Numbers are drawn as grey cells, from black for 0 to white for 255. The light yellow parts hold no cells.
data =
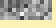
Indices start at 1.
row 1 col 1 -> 102
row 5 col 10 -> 136
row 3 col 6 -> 145
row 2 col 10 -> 120
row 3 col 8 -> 139
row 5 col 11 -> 94
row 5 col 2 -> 190
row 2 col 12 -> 183
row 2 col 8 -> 159
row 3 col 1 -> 156
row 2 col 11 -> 164
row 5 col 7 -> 176
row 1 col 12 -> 198
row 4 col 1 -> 127
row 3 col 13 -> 98
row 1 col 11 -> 90
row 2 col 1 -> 107

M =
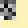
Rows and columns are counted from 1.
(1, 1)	112
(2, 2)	7
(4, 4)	41
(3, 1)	54
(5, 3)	103
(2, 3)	193
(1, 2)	53

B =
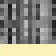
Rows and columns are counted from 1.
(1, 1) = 63
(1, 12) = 141
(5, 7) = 99
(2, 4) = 186
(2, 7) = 109
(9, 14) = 40
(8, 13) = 134
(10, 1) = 137
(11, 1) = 149
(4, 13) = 131
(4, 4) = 156
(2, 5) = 71
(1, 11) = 152
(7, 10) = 137
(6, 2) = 115
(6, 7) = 183
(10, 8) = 76
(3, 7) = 170
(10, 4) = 187
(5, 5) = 85
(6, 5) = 86
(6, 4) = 76
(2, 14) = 99
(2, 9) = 124
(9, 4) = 107
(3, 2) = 132
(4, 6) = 124
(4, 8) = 76
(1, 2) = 115
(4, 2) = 140
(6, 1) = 55
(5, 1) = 152
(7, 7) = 182
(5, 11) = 146
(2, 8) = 77

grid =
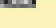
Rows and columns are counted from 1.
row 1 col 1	116
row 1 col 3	95
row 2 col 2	133
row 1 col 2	41
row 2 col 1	176

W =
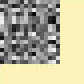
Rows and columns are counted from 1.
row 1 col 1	60
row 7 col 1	184
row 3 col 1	49
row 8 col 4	25
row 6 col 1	237
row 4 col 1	203
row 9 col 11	93
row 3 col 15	219
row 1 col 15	142
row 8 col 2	160
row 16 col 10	162
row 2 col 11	103
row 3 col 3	162
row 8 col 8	131
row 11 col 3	141
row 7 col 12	96
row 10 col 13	217
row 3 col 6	123
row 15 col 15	219
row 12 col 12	95
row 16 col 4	53
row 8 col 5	69
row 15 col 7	194
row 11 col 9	97
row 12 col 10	125
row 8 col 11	95
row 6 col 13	31
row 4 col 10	174
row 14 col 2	70
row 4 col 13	140
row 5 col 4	224
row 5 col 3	145
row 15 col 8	133
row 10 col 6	80
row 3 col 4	210
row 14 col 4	139

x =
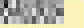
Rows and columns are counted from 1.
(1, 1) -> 146
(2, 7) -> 126
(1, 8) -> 167
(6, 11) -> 220
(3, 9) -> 225
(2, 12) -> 169
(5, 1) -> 206
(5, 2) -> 87
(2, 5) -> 112
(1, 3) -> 165
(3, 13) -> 153
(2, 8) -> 166
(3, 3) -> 105
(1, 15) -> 164
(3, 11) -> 80
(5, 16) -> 200
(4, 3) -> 96
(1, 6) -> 171
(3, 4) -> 146
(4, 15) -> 82
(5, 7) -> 133
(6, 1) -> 205
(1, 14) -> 159
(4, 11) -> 93
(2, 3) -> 187
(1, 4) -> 229
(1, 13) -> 145
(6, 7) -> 116

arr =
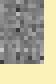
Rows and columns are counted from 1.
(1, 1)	140
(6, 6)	92
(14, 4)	144
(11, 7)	108
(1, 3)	123
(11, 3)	133
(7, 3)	135
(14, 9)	150
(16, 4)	133
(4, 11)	136
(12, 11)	153
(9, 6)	114
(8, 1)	112
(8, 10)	149
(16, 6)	133
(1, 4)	119
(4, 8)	136
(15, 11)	68
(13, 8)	123
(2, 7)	117
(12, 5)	156
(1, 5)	167
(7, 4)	147
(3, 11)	131
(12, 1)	155
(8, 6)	139
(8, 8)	155
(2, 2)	108
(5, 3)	137
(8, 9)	92
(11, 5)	156
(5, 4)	145
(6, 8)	137
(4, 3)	119
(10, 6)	107
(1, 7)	100
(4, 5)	187

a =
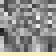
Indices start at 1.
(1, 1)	200
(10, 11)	111
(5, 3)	187
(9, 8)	167
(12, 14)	97
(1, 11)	129
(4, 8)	182
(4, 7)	183
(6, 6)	165
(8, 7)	158
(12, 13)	56
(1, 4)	104
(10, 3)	101
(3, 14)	106
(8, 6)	193
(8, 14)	135
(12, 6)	148
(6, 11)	124
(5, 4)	170
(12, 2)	121
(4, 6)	130
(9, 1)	52
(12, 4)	95
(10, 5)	169
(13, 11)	151
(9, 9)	98
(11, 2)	71
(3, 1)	188
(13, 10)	217
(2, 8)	195
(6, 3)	108
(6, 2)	169
